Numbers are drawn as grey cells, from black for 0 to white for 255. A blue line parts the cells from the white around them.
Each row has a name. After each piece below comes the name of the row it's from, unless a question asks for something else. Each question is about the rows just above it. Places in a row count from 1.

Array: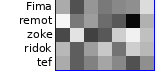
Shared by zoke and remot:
[88]
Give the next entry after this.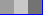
[206]

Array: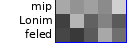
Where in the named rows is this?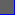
Lonim, 3
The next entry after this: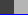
[97]
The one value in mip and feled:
[168]

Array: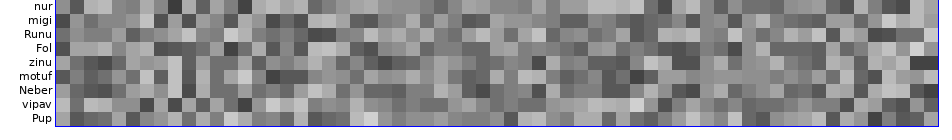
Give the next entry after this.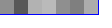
[172]
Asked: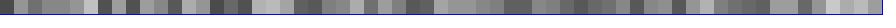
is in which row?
migi
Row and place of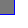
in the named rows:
motuf, 29

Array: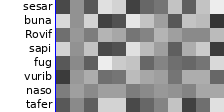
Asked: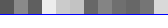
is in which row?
fug
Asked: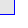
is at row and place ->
buna, 6
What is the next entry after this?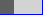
[73]
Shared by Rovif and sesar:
[117]
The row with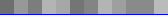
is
Rovif
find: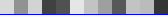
buna

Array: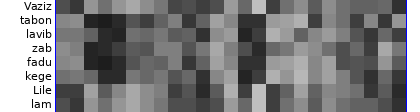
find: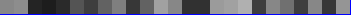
tabon
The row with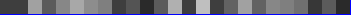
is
Lile
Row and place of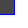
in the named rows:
Vaziz, 9

